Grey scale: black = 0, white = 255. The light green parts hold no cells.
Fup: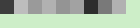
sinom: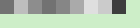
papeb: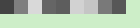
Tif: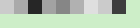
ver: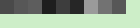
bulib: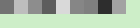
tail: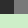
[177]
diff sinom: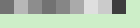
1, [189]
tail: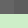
[210 197 121  87]
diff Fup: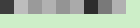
5, [162]
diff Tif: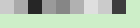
3, [162]
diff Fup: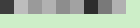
4, [148]
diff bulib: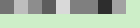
5, [134]

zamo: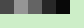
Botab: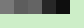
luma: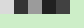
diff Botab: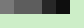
2, [100]
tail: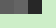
[14]

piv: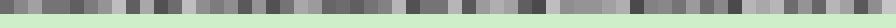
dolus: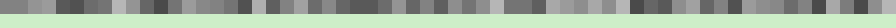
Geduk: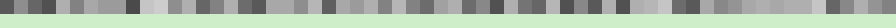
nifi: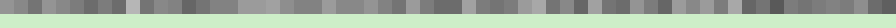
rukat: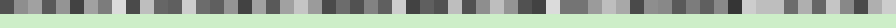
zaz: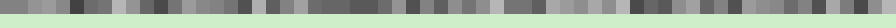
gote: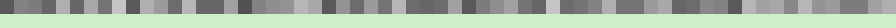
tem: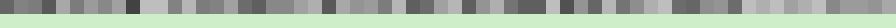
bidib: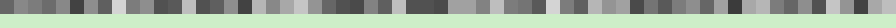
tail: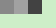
[190 190 130 182 124 130 161 108  95 136 136 161 175  89 168 148 155 124
 182  95 108 161 182  95 148 175 116  95  95 190  81 148 102 182 116 142
 175 190 108 102 142 148 108 190 175 190 161 175 190 136 155 155 148 168]
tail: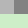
[108 161 175 108 136  81 175 116 102 182  81 136  89 175  81 175 182 197
 108  89 168 136 148 168 175 168 175 175 197 102 136 175 148 130]
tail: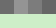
[155 136 155 124 168 102 116  89 124 116 124 130 124 142 108  95]
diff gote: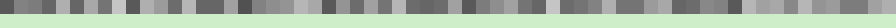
26, [155]
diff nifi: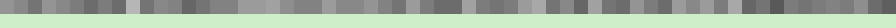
47, [102]
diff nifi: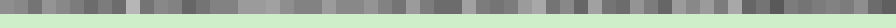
0, [148]

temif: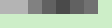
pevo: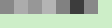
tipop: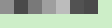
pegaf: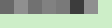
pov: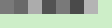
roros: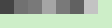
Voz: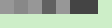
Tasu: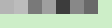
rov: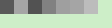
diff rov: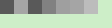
2, [82]
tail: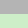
[129  97  74  97 113]
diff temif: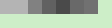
5, [97]
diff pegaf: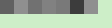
0, [105]
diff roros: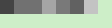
2, [121]

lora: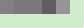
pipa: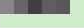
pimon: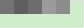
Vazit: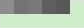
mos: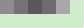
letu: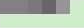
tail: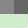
[64 94 88]
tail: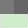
[149]
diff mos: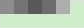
4, [168]
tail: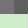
[109 155 141]
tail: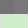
[94 88]
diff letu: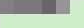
1, [129]

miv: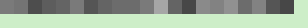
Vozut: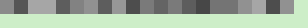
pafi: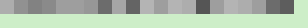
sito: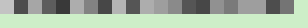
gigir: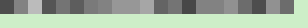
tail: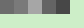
[138 130 145 108 130  85  71]
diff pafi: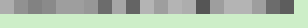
17, [173]
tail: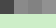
[108 130  85  71]
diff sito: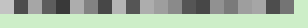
18, [158]
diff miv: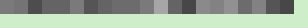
3, [93]
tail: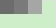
[100  71 138 130 145 108 130  85  71]

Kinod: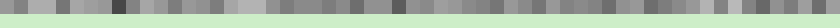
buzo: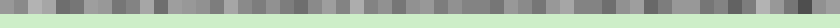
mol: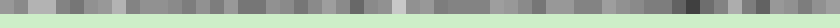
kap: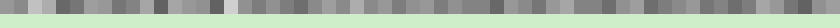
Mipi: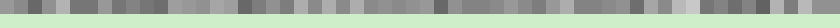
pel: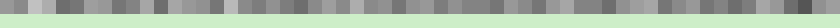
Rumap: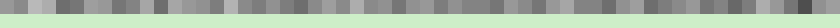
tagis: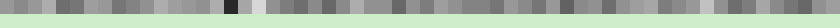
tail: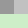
[145 110 125 166 138 118 104 145 158]
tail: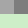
[138 152 193 145 110 125 166 138 118 104 145 158]
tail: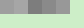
[193 145 110 125 166 138 118 104 145 158]
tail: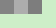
[ 98 152 145 125 145 158]
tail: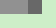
[145 125 158 145 131 131 118 152 138 118 152  98 138 145 110 145 158 166
 125 138 152 193 145 110 125 166 138 118 104 145 158]

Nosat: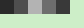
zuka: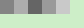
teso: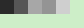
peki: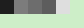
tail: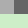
[154 201]
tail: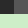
[167 148 207]

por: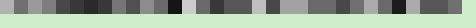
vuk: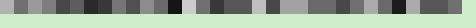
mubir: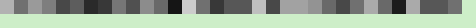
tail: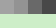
[112 170 105  28 170  87  87 112]
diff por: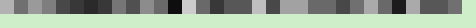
12, [21]
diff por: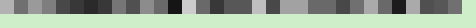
30, [87]
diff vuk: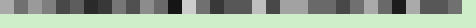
0, [178]
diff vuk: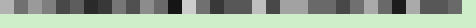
32, [112]

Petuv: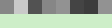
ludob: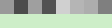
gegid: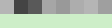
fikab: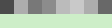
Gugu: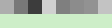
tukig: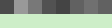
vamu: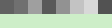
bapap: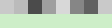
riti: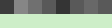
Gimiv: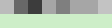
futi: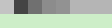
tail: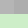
[127]
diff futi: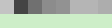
7, [181]
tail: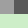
[146 195 216  82]
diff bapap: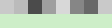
6, [97]

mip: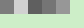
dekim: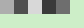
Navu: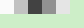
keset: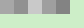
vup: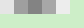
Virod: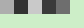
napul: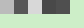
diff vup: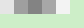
4, [237]
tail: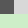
[73 79]
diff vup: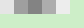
3, [167]
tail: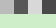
[79]

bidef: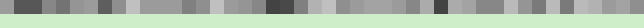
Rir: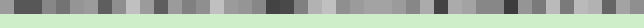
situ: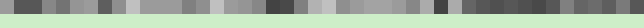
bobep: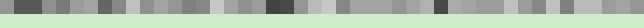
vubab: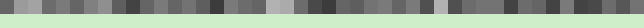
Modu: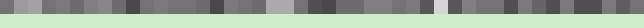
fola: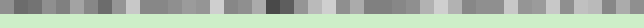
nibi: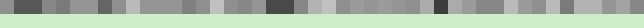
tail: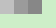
[192 128 186 186 155 163 149]
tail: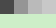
[135 163 163 163 149 163 178  73 171 163 155 155 192 155 135 192 128 186
 186 155 163 149]

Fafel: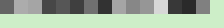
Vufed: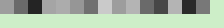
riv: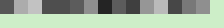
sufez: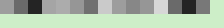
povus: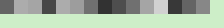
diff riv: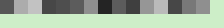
3, [78]
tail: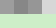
[106  36 120]
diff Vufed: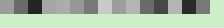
6, [112]
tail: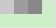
[150 215 106  36 120]
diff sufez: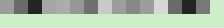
10, [150]
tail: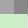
[150 215  56  42 128]

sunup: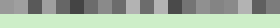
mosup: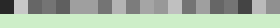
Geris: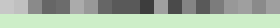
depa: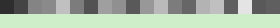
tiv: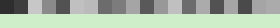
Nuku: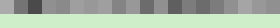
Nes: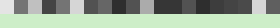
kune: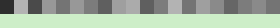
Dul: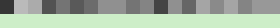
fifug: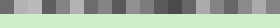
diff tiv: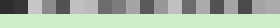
1, [61]
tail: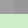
[159 132 152 108 144  95 124 108 124 144 165 152 144]
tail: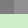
[165 152 144]
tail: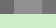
[132  68 144 102 165 138 165 132 152 152]
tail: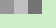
[159 102 116  68 186 144]

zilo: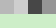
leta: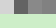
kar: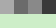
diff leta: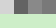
3, [129]
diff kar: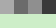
2, [137]
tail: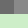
[58]

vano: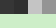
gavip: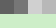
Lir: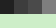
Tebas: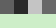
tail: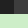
[ 74 126]
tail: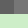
[208 184]
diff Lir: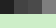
1, [61]
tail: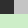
[148]
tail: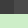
[126]

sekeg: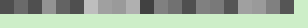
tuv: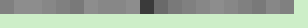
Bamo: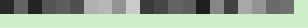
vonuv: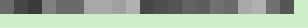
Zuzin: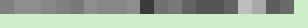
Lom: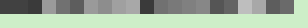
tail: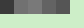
[ 85  99 190 168  93 106]
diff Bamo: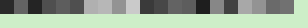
3, [85]
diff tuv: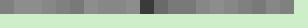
13, [128]
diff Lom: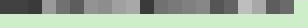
6, [154]
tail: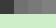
[135  85  99 190 168  93 106]

